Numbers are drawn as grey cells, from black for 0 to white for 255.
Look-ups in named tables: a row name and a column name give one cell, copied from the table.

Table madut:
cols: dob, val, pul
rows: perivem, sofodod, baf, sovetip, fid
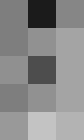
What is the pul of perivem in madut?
134
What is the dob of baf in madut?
144
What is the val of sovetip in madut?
145
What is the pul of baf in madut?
164
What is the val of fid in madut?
195
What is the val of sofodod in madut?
145
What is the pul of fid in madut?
179
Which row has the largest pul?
fid

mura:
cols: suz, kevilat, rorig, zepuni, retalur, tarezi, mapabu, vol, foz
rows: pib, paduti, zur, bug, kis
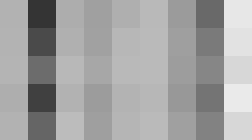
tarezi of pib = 185
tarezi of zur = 186
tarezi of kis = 186
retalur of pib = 175
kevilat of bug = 64
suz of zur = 180
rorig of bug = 178
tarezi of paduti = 186
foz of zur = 215
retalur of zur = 185
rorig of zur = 184
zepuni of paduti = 161

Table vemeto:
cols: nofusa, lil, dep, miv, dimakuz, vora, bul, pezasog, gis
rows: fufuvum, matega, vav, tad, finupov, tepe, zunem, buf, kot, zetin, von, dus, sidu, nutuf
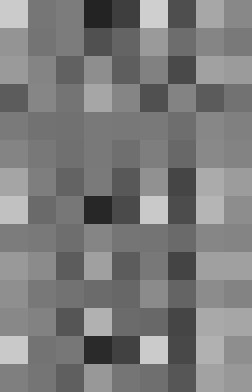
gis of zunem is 156
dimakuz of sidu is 65
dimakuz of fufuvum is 62
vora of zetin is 120
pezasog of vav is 161
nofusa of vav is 154
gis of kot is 132
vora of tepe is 126
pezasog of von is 140
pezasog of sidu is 177
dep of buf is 119
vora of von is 139
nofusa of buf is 193
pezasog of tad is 91
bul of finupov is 110
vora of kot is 116
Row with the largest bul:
tad

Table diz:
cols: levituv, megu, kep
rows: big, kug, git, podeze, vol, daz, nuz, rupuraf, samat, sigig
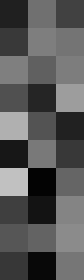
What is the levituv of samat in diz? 86
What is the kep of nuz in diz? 101
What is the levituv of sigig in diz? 55
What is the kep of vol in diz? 33
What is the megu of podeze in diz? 37
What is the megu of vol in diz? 83
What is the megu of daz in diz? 121
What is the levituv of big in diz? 32
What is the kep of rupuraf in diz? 132
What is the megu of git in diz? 96
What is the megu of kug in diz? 126
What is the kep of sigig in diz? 118
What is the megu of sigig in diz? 8
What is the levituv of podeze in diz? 80
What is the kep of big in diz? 65
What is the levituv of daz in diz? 23
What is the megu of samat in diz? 99

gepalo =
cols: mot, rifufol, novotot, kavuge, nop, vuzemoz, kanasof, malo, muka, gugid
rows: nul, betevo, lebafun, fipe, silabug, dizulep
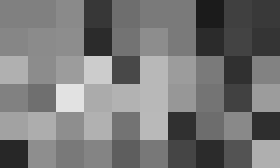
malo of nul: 27
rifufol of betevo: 139
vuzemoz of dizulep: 120
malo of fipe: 116
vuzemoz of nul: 122
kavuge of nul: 55
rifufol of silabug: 173
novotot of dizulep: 121
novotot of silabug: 142
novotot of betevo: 141
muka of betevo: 67
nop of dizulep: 94
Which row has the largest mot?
lebafun

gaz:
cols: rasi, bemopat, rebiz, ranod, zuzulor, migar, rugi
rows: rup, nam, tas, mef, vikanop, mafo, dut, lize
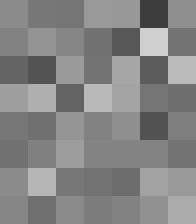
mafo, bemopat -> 128
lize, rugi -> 171
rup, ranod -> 153
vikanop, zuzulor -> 143
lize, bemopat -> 112
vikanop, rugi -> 126
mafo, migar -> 131
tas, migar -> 92
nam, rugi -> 115
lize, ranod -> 124
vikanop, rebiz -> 149
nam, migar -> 207
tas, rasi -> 99

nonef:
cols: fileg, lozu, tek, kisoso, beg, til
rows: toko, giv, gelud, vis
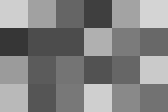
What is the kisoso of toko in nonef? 63
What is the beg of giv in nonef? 123
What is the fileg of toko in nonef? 207
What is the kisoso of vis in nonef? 207
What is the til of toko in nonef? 212
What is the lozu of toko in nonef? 161
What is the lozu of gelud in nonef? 91
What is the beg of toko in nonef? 163
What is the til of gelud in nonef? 202
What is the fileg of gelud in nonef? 155
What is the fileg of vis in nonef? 185
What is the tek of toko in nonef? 101
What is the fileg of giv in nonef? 54
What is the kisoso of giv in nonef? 176
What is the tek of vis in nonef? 120
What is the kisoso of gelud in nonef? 82
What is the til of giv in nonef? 104
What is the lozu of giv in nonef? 76
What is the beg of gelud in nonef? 102
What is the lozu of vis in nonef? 85

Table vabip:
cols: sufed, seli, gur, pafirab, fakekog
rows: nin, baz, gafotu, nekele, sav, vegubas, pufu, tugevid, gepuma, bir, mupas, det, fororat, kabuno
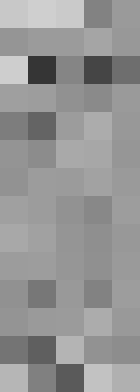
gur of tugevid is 146
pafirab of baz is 165
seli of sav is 100
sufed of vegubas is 148
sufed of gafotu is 206
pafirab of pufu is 162
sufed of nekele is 159
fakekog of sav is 152
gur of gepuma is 149
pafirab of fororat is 146
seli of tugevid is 156
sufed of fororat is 116
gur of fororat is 180
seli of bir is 157
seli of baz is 155
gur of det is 155

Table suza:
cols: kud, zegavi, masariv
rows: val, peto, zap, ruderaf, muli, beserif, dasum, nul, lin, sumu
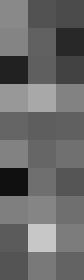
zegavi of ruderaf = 168
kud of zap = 33
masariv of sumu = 99
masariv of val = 75
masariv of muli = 96
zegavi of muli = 94
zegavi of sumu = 121
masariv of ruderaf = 130
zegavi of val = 82
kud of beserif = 130
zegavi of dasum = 111
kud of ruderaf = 152
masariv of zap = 66
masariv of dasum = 85
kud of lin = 91

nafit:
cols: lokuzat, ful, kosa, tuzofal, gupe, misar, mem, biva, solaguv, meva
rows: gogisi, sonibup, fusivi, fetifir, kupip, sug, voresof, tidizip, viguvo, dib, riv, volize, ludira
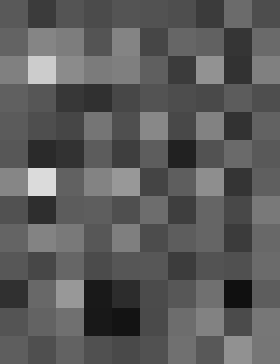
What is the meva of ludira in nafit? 118
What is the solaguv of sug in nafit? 106
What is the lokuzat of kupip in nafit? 91
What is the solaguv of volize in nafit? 75
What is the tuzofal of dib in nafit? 75
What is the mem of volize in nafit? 109
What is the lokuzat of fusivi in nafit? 128
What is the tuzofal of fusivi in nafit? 123
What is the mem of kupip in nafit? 72
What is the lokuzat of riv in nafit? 48
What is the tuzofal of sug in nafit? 92
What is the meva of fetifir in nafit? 78
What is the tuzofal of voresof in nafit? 131
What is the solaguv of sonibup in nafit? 53
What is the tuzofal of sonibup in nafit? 84
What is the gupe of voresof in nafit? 152
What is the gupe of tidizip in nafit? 79
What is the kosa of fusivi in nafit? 139
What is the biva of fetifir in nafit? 73
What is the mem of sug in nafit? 33

